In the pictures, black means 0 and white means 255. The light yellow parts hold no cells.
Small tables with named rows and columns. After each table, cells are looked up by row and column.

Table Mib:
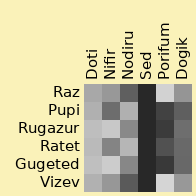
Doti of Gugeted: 191
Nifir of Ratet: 132
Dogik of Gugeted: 104
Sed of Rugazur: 40
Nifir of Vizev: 151
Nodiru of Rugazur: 137
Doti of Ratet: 186

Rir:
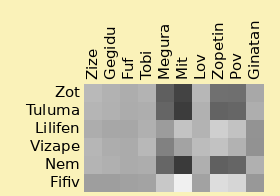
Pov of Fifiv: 214
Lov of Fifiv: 162
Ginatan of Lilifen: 147
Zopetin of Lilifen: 207
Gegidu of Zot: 178
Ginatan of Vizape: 146
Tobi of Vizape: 184
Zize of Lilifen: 173
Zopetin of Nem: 96
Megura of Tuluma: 101
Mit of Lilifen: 195
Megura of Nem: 102
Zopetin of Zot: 112
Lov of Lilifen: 179
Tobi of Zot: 179

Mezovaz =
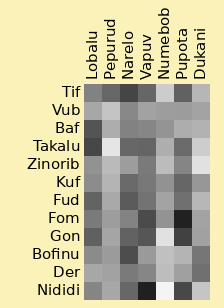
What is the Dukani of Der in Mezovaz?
112
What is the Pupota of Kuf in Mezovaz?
102
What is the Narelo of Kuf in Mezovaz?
106
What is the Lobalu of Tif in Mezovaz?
130
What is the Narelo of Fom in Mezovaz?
131
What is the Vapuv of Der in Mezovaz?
134
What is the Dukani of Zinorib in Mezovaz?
225
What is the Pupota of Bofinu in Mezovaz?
180
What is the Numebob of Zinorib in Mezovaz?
188
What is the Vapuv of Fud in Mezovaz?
115
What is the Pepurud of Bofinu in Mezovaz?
155
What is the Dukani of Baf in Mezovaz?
178
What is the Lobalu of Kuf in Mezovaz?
140
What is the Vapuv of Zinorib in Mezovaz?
122
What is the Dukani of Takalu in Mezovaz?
205
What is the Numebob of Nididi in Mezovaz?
244
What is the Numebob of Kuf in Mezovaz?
146
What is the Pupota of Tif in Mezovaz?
97
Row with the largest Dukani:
Zinorib

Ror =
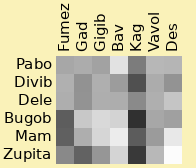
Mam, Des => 232
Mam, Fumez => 96
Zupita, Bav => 212
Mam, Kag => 92
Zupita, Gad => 98
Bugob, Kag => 48
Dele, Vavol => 175
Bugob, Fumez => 93

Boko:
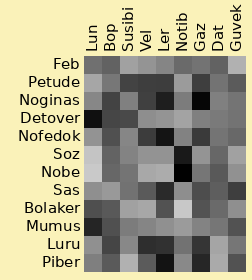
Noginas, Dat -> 128
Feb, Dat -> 98
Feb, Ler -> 133
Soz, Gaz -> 148
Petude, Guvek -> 91
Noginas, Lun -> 135
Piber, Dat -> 170
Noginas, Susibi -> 128
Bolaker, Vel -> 167
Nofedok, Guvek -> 104
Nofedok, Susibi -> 134
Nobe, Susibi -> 116
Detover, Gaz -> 128
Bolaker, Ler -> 82

